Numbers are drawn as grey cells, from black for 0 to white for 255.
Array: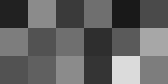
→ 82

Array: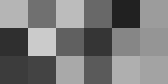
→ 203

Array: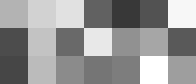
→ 195

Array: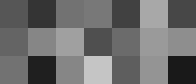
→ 134

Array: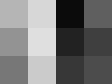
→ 223

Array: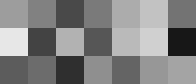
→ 67

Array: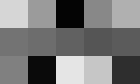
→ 109

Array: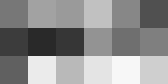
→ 41

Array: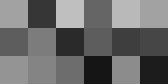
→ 124
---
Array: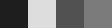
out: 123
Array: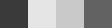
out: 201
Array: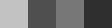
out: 119
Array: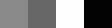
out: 138
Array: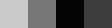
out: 119
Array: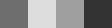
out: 159
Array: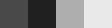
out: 174
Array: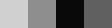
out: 142
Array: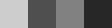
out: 129
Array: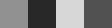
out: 145
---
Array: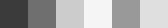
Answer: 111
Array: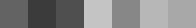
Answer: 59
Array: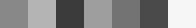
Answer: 180
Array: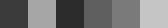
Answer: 166
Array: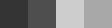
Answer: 78
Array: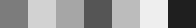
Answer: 210
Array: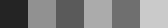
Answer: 145
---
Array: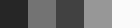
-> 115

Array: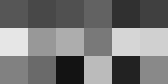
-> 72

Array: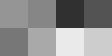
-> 134

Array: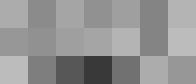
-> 139

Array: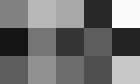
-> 184

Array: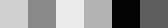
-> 137

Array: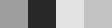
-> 40
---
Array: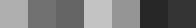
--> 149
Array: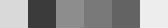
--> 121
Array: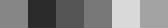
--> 120
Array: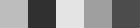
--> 228
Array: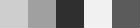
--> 47
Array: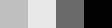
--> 232
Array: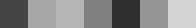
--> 48
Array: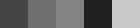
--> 131
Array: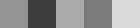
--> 169
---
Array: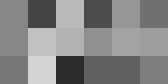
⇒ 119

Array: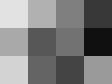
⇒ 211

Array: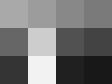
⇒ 52

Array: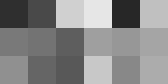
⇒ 144

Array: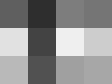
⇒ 185

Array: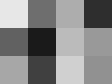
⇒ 167
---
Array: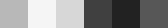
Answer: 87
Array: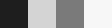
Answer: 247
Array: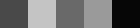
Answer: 6
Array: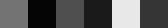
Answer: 53
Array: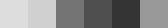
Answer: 153
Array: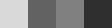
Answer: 47
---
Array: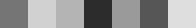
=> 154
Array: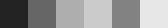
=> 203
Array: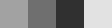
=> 111
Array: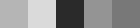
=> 42
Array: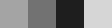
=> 114
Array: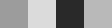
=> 219
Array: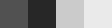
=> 39
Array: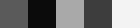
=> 169
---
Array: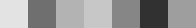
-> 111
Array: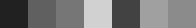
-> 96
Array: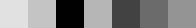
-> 196
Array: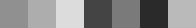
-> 173
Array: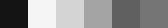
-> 245
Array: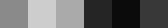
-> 205
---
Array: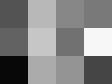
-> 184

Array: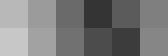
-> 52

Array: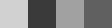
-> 58

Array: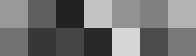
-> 146

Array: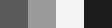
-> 154

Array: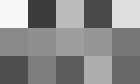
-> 187

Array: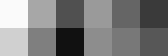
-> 154

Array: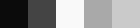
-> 249
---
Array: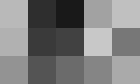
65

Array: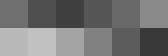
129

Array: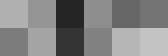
130

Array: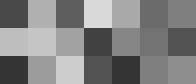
134

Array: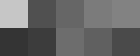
109

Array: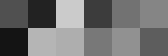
120

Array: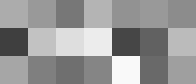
70

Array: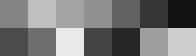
38

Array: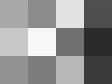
247

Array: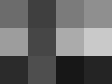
70
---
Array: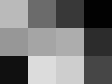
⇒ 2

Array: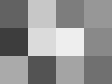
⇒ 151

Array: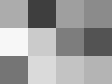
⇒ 139

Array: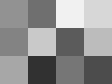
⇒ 215

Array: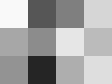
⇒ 214

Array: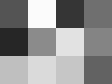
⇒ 111

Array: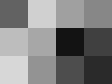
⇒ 135
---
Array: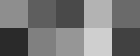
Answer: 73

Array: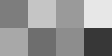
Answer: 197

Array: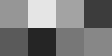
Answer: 229

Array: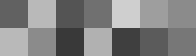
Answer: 207

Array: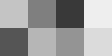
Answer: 127

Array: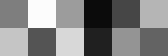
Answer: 11

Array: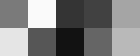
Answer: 52

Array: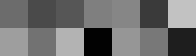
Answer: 134
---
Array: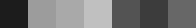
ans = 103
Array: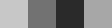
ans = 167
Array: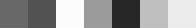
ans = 236
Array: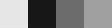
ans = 159
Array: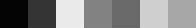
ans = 167
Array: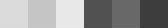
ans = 61
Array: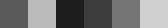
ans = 208
